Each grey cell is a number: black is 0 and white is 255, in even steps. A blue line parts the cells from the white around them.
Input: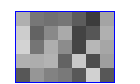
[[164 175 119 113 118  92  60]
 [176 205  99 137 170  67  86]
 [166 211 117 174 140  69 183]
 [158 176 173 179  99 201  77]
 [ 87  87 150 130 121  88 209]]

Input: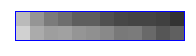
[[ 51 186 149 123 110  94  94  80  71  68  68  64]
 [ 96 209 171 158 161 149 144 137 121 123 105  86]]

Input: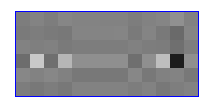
[[130 125 131 125 134 131 131 130 130 125 130 133 144]
 [133 122 125 122 120 132 132 132 133 122 132 121 106]
 [126 130 127 129 122 125 125 125 125 129 125 124 111]
 [143 109 201 111 182 143 143 143 143 111 143 190  28]
 [120 135 130 135 129 120 120 120 120 135 120 129 131]
 [130 125 120 125 120 130 130 130 130 125 130 120 126]]

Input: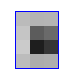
[[180 187 179]
 [106 197  92]
 [ 53 203  30]
 [174 188 172]]

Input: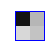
[[182  20]
 [195 216]]

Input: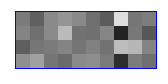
[[125 123  96 138 149 137 111  92 222 118]
 [ 87 132 111 138 186 114 112 134  35 120]
 [132  95 118 123 132 117 129 114 188 182]
 [111 143 160 117 107 138 142 122  46 124]]

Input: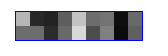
[[105 182  40  34  94 195 109 115  14]
 [ 96 109 109  43 105 217  77 128  11]]
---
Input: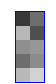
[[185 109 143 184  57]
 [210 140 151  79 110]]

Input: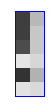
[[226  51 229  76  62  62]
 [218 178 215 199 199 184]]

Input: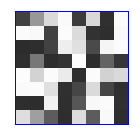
[[222  46 250 252  47  44 251  65]
 [159  45 251 211 120  46 249 152]
 [ 92 241 223 251  46  66  65 218]
 [ 46  47  48 235  51 238 252 250]
 [220  86  70  46 252 224 219  60]
 [ 92 248 218 251  45  74  50 217]
 [249 251  69 210  99 245  46  48]
 [ 46  48  47 217  54 251 248 250]]

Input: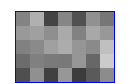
[[ 79 108 129 153 131]
 [144 128 138 160 176]
 [ 64 122 160 143  68]
 [151 121 172 170 134]
 [ 60 150 150 130  81]
 [ 90 103 138 168 145]
 [140 203 192 152 118]]

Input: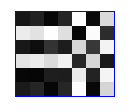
[[ 26   7 228  24 236  23]
 [ 37   6 236  14 226  33]
 [  6  30 219  51 254   7]
 [ 38  29 241  29 223  36]
 [252 235  38 215   7 252]
 [  8  35 215  56 251  10]
 [213 244  25 243  44 217]]

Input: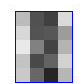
[[201 195 233 216 187]
 [103  73 129  83  81]
 [ 37  99  67  87  64]
 [182 210 180 156 218]]

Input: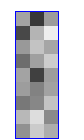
[[145 184 120 157 163 109 153  72 163]
 [203 221 135 130  64 160 195 180  56]
 [173 138 195 162 157 205 166 238 156]]
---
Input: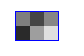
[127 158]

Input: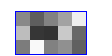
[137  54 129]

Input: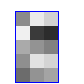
[139  58 129]

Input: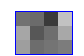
[113  87 116]

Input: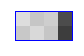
[221 217]

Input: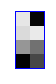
[230 234]
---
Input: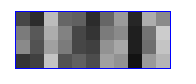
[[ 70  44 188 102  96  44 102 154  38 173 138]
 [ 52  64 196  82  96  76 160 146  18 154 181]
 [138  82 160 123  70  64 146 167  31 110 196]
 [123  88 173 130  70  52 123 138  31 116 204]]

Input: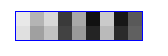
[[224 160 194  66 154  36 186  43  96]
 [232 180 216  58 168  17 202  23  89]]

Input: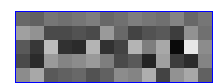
[[ 74  43 154 132 140 154 126  74  89  36 160  61  43 132]
 [ 89  55 188  49  43 180  49  67 180 126 168  10 231 140]
 [104  97 118 112 118 126 104 112 126 118 112 132 104 118]
 [160 146  74  74  82  74 154 104  67  82  89  61 146 112]
 [140 168  89  97 104  82  97 140 132 174  67 146 168  97]]

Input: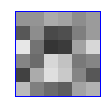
[[133 107 215 194 121 133]
 [231 115  53  59 163 215]
 [186 127 107  94 163 178]
 [ 87 141  73  79 127 155]
 [148 148 171 163 141 155]
 [ 65 171 223 201 133  87]]

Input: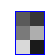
[[217  26]
 [ 90  55]
 [122 174]]

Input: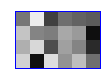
[[210  15 222 147 190 111]
 [196 132 125 168 154  15]
 [175 216  78 160 132  42]
 [119 237  64 111  99  92]]
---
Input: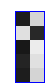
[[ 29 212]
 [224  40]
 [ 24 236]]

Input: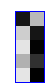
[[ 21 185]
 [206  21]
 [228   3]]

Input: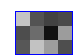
[[196  83]
 [ 77 108]
 [ 87 194]]

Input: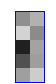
[[143 177]
 [211 139]
 [ 32 163]]

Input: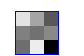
[[227 165]
 [128 113]
 [110 237]]

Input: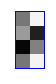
[[119 245]
 [155  32]
 [  7 129]]

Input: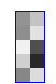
[[147 195]
 [142 226]
 [241  79]]
